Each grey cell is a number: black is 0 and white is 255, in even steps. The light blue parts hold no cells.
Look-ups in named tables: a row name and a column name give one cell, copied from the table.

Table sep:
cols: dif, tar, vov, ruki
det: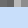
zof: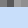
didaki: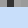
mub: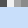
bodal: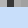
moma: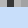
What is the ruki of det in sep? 141
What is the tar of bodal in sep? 55
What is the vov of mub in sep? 166
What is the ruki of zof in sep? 144
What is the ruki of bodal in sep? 161
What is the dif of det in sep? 109
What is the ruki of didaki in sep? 155
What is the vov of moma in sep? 183
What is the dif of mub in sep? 82
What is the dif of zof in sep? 125
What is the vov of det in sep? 185
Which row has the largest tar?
mub

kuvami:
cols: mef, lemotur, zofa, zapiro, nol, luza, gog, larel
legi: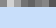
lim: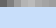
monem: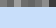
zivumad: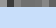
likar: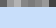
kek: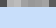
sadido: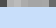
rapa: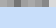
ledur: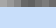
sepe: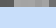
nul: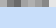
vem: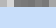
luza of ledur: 113
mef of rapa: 171
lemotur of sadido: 179
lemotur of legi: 210
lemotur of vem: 214
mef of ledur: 167
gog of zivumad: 135
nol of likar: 123
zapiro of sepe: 164
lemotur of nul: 127
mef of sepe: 92
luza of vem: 129
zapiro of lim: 180
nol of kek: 152

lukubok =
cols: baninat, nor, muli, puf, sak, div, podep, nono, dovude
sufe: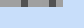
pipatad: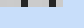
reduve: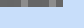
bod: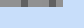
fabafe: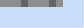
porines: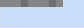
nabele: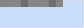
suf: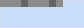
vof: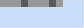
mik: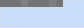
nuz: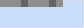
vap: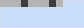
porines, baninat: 133
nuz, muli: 141
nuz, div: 142
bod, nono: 97
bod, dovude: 145
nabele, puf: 109
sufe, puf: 82
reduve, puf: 141
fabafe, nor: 141
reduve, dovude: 102
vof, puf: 90
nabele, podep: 133
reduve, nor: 102
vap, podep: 179
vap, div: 180
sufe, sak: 160
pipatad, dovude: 203
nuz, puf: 101
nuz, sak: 142

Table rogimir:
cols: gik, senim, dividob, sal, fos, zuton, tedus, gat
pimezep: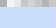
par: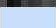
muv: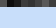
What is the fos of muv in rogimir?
51
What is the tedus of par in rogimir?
79
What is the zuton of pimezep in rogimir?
199
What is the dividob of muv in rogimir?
28
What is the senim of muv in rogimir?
14
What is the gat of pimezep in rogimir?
199
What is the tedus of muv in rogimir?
89
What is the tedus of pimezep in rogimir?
180
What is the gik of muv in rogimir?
83
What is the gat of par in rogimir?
69
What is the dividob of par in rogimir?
28
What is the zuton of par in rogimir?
58
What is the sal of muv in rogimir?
60
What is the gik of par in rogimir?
77
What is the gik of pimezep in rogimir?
177
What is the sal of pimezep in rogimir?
199
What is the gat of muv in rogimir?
61
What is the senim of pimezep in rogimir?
244
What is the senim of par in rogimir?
17
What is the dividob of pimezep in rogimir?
231
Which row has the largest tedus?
pimezep

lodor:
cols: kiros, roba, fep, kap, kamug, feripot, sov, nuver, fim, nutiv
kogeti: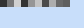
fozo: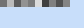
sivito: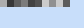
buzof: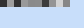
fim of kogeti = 105
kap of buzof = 153
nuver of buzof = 148
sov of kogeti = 75
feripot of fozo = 219
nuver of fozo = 128
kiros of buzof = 48
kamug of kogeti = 150
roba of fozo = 187
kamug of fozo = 123
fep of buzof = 50
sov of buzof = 59
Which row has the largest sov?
sivito

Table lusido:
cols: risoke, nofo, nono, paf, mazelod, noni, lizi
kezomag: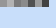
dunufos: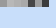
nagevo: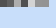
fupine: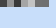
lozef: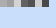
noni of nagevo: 148
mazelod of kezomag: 81
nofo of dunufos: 184
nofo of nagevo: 96
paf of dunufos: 169
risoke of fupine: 67
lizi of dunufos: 59
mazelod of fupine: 195
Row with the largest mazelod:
nagevo

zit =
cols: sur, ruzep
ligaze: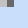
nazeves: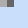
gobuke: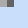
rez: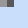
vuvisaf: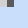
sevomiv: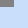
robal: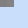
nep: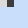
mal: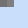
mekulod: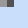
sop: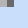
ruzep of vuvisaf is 90
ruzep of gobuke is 99
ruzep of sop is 105
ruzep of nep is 60
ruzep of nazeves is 101
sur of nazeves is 173
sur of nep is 218

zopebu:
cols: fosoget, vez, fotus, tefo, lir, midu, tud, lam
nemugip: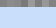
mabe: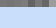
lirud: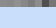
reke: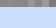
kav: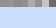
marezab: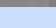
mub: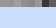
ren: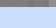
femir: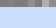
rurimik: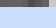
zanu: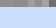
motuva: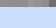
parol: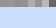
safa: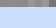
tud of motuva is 141
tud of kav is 197
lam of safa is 118
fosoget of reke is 136
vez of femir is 130
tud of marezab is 138
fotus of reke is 136
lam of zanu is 111
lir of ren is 120
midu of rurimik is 88
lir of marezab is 138
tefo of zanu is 142
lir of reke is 150
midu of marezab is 135
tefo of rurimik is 94

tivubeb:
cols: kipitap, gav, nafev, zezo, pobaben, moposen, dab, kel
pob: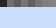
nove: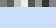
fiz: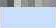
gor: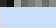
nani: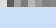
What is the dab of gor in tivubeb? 108
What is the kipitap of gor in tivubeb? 40
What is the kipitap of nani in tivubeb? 221
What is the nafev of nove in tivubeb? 196
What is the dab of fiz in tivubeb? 152
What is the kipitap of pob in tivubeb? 37
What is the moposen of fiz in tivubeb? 174
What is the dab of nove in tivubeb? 52
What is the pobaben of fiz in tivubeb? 128
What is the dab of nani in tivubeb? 129

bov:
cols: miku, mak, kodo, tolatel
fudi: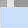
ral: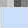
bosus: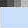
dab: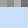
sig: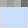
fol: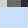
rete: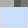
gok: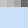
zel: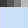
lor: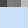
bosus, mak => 85
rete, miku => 172
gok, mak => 182
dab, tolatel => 115
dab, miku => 161
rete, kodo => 89
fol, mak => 105
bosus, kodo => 129
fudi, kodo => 151
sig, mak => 156

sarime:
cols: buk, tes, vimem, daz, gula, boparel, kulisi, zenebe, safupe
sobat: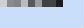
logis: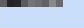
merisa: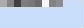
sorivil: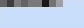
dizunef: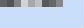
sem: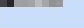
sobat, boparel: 155
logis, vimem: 39
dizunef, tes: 84
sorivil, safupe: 159
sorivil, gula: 121
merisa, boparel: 108
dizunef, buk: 99
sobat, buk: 207
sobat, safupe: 28

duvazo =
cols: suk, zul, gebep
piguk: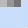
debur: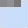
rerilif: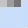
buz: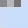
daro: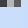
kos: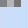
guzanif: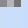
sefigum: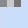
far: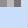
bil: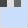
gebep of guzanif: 116
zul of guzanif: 181
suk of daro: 62
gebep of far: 116
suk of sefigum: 138
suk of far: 144
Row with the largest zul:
bil

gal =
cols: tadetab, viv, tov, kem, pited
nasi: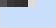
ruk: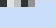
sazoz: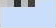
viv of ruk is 225
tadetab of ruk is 54
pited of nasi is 221
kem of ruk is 51
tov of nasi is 51
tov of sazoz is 49

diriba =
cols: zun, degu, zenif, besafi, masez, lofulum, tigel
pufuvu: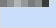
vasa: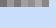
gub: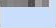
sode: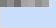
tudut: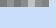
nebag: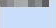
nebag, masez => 118
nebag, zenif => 167
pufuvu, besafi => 151
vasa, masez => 144
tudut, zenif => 121
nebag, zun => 126
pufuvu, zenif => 180
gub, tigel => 132
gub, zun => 124
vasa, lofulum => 171
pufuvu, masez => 123
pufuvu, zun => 124
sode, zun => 126

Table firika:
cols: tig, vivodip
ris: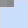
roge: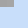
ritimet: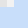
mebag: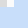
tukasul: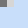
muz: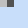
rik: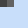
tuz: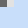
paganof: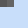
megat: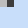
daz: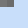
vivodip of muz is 82
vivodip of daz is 107
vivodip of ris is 137
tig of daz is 117
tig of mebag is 220
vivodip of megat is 61
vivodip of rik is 98
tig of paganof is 87
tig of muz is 191
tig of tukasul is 116
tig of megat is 189
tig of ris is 145
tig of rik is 66
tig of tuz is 103
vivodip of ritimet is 242
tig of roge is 163

